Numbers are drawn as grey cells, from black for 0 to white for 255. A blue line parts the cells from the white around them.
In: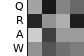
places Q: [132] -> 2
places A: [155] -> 2 3
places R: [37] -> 0

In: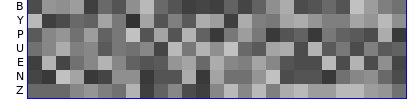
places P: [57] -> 13 17 20 26
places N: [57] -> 1 4 8 12 21
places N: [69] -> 0 5
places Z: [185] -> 14 16 19 22 23
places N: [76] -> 18 26
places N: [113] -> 14 15 22
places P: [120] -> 6 14 16 21

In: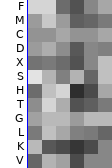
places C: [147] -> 0 1 3 4
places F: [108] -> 2
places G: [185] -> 1 2 4 5
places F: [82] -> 3
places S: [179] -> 1 3
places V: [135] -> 4 5

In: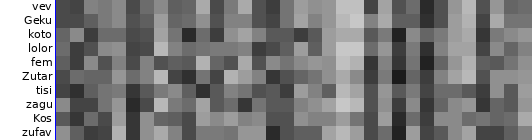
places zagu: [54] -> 13 26 30
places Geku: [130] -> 12 13 18 22
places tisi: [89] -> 6 11 15 24 29 32
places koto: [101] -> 0 26
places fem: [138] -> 2 15 17

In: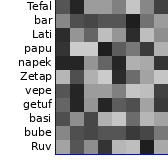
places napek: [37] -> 0 1 4
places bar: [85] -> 3 4
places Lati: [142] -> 7

